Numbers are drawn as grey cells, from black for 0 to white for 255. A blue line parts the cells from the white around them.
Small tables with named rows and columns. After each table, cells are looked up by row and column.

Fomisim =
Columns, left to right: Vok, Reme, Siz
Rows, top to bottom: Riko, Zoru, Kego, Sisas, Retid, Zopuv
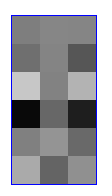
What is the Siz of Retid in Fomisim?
105
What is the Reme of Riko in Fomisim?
134
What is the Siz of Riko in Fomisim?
133
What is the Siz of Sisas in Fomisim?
30
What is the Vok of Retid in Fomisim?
128
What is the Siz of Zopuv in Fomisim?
144
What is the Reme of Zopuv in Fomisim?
100
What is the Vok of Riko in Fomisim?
126
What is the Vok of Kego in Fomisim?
199
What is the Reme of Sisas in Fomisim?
103
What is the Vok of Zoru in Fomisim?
111
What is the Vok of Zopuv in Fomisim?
170
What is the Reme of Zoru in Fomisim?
132
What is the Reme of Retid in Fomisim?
148
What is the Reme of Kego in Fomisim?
130
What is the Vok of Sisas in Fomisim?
9

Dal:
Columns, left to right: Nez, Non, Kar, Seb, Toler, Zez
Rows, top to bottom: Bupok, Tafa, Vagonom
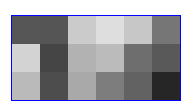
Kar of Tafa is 178
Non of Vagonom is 77
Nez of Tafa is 211
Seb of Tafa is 187
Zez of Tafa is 89
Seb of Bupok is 222
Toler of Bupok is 199
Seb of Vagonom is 125
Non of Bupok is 85
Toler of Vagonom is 98
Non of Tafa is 69
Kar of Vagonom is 169
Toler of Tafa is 110
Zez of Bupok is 118
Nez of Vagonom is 186
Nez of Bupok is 86
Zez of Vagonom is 38
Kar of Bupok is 203

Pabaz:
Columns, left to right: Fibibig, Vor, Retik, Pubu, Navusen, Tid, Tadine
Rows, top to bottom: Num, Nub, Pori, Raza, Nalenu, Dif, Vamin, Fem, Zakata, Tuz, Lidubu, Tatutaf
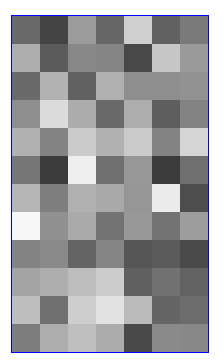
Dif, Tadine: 111
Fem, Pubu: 115
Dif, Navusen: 152
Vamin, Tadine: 77
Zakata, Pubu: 133
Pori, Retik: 97
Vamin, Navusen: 150
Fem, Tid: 115

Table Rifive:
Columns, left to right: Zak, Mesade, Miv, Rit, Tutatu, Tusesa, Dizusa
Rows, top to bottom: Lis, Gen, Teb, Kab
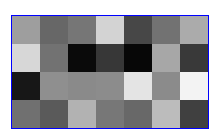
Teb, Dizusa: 243
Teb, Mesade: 143
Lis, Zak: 158
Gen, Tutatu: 7
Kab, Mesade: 90
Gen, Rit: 55
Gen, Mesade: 114
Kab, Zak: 112
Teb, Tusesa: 139
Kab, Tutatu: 104
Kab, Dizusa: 64
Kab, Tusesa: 188
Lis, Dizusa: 171
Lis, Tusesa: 114
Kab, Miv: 178
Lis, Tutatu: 71
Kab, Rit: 119
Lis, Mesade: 103
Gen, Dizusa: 57
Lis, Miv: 118
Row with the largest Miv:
Kab

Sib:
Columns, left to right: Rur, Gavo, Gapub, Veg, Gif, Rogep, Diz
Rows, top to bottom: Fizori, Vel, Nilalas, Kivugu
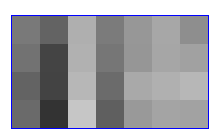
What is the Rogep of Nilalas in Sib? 176
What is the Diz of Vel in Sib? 161
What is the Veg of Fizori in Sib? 123
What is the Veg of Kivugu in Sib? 95
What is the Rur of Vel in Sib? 114
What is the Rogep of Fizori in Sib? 167
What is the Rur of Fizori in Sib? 121
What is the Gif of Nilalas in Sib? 169
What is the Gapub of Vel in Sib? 177
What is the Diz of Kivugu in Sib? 162
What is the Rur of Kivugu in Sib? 106
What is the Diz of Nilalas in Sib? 183
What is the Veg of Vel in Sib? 118
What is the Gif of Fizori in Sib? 151
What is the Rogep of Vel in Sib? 166
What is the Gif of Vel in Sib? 150
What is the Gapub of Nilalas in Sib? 183
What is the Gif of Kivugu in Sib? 153
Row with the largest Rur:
Fizori

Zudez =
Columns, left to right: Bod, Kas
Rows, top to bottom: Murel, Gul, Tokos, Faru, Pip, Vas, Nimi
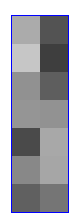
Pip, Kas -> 168
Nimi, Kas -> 117
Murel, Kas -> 83
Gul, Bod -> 198
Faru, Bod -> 149
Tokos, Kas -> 94
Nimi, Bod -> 96
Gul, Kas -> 62
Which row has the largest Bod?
Gul

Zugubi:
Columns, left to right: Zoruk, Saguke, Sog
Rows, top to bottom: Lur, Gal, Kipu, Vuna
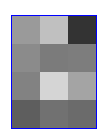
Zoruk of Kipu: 130
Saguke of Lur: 192
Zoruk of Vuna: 94
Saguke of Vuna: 113
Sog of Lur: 51
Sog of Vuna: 107
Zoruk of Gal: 139
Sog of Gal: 125
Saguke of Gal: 123
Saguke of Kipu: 213
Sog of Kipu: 164
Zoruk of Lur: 154
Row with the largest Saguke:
Kipu

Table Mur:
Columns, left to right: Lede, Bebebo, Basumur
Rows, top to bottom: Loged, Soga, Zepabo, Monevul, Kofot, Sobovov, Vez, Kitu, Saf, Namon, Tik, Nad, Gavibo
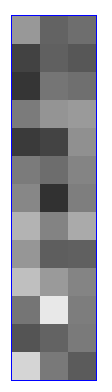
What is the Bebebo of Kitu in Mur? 131
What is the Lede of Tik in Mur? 117
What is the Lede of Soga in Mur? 66
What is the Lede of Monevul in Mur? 123
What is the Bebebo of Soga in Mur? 96
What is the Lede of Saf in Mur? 150
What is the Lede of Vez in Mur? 135
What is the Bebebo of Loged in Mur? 99
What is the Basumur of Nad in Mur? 122
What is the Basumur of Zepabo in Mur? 111
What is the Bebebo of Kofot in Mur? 67
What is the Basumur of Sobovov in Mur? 132

